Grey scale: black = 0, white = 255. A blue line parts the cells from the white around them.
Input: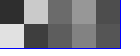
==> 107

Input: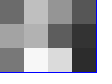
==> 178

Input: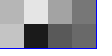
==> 229

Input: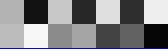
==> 223

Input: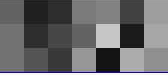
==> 198

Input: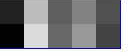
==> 95

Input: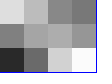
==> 165

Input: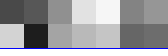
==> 246

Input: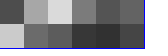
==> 123
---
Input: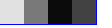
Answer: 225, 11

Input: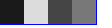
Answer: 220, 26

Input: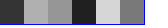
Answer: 214, 32

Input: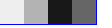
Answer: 238, 24

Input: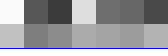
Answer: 250, 59

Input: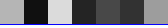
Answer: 219, 16
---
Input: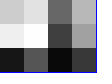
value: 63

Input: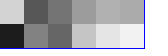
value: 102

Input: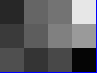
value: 128

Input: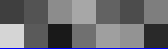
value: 25

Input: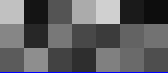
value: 120

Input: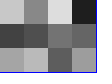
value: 115

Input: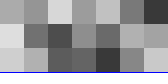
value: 77
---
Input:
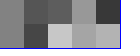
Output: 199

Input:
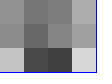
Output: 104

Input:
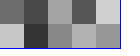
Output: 136

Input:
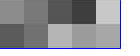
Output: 180

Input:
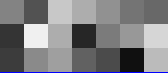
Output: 123

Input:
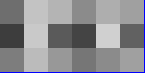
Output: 68
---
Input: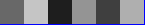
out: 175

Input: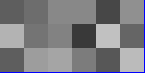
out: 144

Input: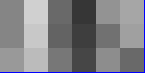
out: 166

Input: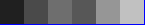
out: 193

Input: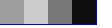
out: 15

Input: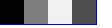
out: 78

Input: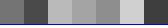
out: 62
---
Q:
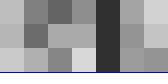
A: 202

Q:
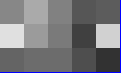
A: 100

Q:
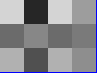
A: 177

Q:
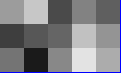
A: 116

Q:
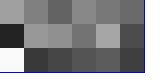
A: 249

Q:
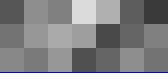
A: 136

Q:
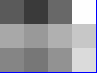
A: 133

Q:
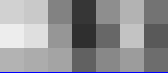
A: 179

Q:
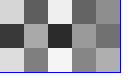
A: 221
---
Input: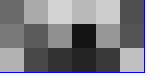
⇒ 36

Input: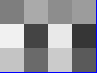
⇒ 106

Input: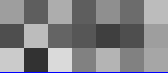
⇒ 180

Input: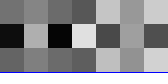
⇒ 191

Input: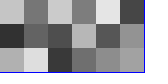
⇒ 111

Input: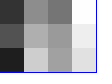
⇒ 206
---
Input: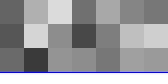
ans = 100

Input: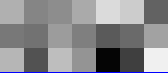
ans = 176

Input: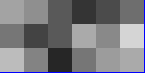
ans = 163

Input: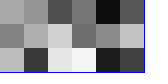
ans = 169

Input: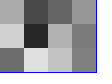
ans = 171

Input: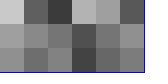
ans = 201

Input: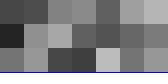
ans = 71

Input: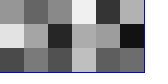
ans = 150

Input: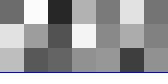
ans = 108

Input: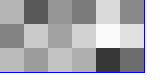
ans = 181
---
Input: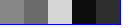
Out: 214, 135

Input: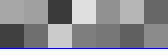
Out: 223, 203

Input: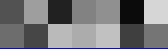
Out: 214, 193

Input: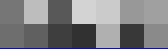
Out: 211, 203

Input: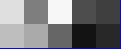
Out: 247, 223

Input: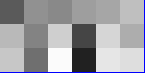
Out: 251, 230

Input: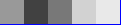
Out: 233, 210
